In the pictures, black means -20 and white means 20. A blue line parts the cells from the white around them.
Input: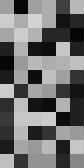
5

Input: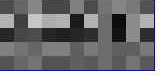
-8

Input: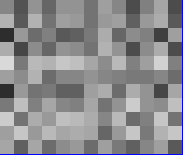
1

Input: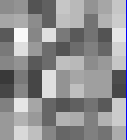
2

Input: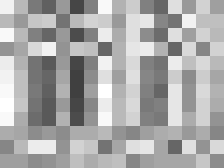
18

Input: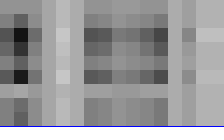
3

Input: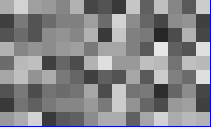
7

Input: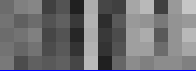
-3

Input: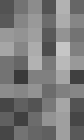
-7
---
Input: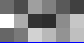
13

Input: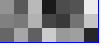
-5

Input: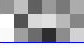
-3

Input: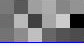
10

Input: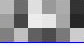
-5

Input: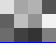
-12

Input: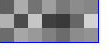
4
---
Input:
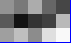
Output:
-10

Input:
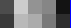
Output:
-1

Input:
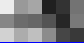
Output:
-14

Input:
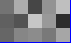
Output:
4

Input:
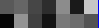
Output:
-3

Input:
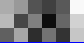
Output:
-4

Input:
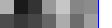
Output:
-3

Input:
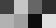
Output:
-18

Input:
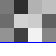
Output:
12
